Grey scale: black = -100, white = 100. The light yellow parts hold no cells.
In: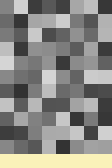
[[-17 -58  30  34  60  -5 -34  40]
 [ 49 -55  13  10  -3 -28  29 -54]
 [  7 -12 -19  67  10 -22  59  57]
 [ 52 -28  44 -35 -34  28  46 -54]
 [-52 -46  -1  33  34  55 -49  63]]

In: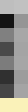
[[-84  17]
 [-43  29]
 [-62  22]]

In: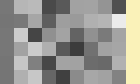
[[ -8  -6  30 -26  24  21  38  42  84]
 [ -7  27  59  37 -30 -53 -11  27  30]
 [ -8  38  56 -20 -50   9  31  27   2]]

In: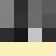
[[  1 -60 -15 -36]]

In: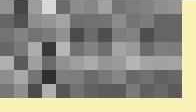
[[-20 -36  11  17  28 -13 -11 -10   9  -8  -3 -21 -20]
 [-19  -4  35 -55  43 -11   2 -13  29  20 -16  -1  -3]
 [ 11  32  -9 -63  -1  -2 -16  -6   5 -18 -11 -23 -19]]

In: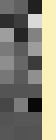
[[-65 -52  70]
 [ -4 -28  23]
 [ -7 -29  13]
 [-44  -2 -94]
 [-32 -35 -34]]

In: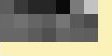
[[-18 -11 -21 -28  -8 -30 -41]]
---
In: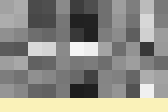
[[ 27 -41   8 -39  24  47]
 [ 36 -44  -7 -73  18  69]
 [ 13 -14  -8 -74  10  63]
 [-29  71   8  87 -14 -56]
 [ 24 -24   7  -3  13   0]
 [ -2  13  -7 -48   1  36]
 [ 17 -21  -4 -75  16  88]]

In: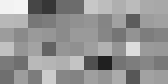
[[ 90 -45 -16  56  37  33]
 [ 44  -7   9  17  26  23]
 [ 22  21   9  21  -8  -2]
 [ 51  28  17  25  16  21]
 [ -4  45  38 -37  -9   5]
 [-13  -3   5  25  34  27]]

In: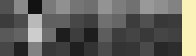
[[-36 -86  13 -13  -2  20   2]
 [-53  45 -24 -51 -20 -37 -54]
 [-30  61 -77 -77 -52 -55 -49]
 [-44   2 -52 -60 -59 -42 -65]]

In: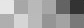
[[ 80  45 -22]
 [ 37  46  28]]

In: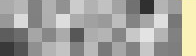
[[ 34   1  14  40  28 -62  23]
 [ 19   0  73  26  48  30  -7]
 [-27  30  34  36   5  78   1]
 [-55  13  53  45  30  56  -1]]

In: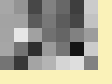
[[ 31 -44 -19  59]
 [ 28 -29 -28  52]
 [ 29  26 -21  22]
 [ 30 -64  -9  59]
 [ -9  29  67   1]]

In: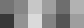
[[ -9  56 -14]
 [-56  71 -34]]

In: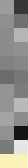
[[ 22]
 [ 12]
 [  9]
 [ 10]
 [  2]
 [-15]
 [ 17]
 [ 16]
 [ 29]
 [ 14]
 [ -4]]

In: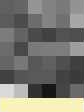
[[-25  17  -4]
 [-29 -15 -11]
 [ -3 -42 -36]
 [-16  -4  -2]
 [-21 -32 -38]
 [-49 -30 -48]
 [ 70 -61 -46]]
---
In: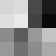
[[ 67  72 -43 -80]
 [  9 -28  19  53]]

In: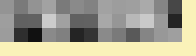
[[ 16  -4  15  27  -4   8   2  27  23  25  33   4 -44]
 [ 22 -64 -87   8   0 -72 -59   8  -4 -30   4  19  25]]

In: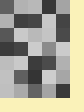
[[-25  40  44 -57  29]
 [-32  58  45  54 -42]
 [ 48  58 -53 -41  39]
 [ 50  33 -22  29 -55]]

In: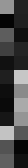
[[ 18 -73]
 [-27 -88]
 [-87 -76]
 [-89   8]
 [-83  17]
 [-35 -95]]

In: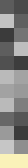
[[-28 -42]
 [-54  -9]
 [-37 -52]
 [ 27  20]
 [-19 -33]
 [ 55  11]]

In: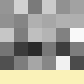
[[ 17  64  -4  59  14  27]
 [ 55  -1  50  41   1  95]
 [-37  -2  30   6  89 -41]]

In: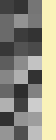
[[-50 -59  -8]
 [-17 -53 -60]
 [-27  10  53]
 [-19 -65   1]
 [-62  16  23]]

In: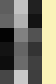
[[-26  52 -74]
 [-98   1 -36]
 [-90 -16 -50]]
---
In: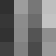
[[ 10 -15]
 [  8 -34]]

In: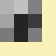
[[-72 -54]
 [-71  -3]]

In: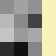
[[  8 -48]
 [ 21  32]]

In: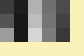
[[-82  48]
 [-81  67]]

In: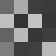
[[-60  53]
 [ 46 -58]]

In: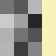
[[ 26 -70]
 [-10 -36]]

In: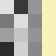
[[74  7]
 [54 16]]

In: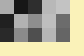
[[ 40  11]
 [  9 -38]]
